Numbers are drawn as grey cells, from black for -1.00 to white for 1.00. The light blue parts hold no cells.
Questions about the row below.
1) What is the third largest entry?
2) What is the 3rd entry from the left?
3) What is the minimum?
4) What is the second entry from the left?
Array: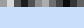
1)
0.24
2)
-0.36
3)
-0.91
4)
0.69

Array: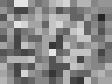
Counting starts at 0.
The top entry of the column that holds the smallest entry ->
0.17
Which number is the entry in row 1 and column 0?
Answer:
0.17
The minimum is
-0.70
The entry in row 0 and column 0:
-0.08
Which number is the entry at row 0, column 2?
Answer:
0.79
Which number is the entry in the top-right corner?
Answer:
0.17
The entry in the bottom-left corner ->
0.41
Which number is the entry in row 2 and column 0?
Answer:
-0.34
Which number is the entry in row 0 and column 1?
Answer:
-0.21
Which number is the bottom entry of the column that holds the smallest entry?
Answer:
0.29
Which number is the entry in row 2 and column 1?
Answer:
0.41
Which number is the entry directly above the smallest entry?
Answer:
0.05

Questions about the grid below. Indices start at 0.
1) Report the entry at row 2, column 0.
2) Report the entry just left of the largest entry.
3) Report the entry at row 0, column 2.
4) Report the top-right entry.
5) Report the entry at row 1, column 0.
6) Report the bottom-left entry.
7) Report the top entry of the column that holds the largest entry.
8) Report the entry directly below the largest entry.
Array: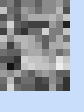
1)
-0.37
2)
0.43
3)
-0.37
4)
-0.14
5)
0.53
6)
-0.25
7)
0.22
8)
-0.25

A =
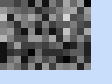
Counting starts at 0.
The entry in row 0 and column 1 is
-0.28
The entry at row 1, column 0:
0.20
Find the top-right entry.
-0.96
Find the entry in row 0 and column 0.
-0.28
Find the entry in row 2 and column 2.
0.20
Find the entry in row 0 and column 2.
-0.50
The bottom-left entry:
-0.16
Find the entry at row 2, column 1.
-0.74
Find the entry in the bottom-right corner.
0.07
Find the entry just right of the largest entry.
-0.39
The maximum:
0.67
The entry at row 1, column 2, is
-0.16
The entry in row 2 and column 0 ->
0.54

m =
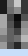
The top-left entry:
-0.80
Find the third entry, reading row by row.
0.56
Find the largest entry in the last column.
0.44
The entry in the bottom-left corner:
0.21
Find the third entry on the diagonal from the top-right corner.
-0.48
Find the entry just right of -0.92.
-0.36
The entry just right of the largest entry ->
-0.58

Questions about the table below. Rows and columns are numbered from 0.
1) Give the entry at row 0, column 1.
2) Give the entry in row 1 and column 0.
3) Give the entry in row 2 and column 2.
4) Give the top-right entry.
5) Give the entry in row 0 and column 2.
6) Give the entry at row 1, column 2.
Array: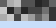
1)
0.35
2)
0.58
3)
-0.47
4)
-0.23
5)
0.48
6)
-0.11

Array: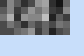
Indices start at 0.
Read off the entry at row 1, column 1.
0.05
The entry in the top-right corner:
-0.19
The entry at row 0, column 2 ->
-0.29
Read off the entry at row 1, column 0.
-0.29
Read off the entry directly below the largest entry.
-0.19
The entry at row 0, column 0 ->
-0.53
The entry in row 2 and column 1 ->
0.38
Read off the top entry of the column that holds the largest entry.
0.28

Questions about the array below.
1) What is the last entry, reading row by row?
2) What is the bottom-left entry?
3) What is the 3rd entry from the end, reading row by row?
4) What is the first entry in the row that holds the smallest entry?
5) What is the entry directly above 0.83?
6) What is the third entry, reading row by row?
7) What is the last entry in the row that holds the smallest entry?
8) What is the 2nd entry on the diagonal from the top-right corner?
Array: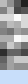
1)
0.13
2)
-0.09
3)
0.26
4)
0.47
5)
0.13
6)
-0.33
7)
-0.75
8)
-0.44

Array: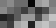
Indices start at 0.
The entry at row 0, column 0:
-0.03
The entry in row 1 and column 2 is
-0.28
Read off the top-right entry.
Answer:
-0.03
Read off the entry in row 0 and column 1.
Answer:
0.08
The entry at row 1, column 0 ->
0.08
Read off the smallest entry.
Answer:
-0.96
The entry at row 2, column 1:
-0.61
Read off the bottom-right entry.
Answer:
0.31
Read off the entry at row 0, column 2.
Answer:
-0.16
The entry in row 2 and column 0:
-0.74

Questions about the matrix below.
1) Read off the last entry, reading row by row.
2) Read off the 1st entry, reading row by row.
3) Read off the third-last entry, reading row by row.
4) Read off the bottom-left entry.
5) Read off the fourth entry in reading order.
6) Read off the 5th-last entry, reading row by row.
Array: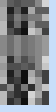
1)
-0.50
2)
0.20
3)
0.55
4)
0.45
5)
-0.27
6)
-0.38
